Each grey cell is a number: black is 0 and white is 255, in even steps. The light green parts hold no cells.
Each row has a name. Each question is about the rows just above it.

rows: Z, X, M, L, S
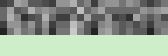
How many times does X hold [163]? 3
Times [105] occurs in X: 10

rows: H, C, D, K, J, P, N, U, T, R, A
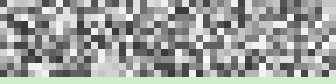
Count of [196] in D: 6
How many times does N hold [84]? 5
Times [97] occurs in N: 9
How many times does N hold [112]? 1
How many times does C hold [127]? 3
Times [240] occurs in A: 5
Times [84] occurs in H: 8

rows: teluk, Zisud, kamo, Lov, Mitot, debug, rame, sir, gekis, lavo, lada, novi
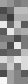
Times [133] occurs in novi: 2
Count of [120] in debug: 3
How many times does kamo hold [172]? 2
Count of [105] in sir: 2

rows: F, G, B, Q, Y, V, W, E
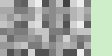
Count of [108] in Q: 1
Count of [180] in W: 3
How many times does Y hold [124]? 5
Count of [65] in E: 0
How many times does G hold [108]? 0
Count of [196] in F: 3
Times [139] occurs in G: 1

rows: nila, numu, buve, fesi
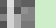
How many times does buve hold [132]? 3
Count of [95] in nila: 3
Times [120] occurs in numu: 0
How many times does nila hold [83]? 0
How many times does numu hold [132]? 1

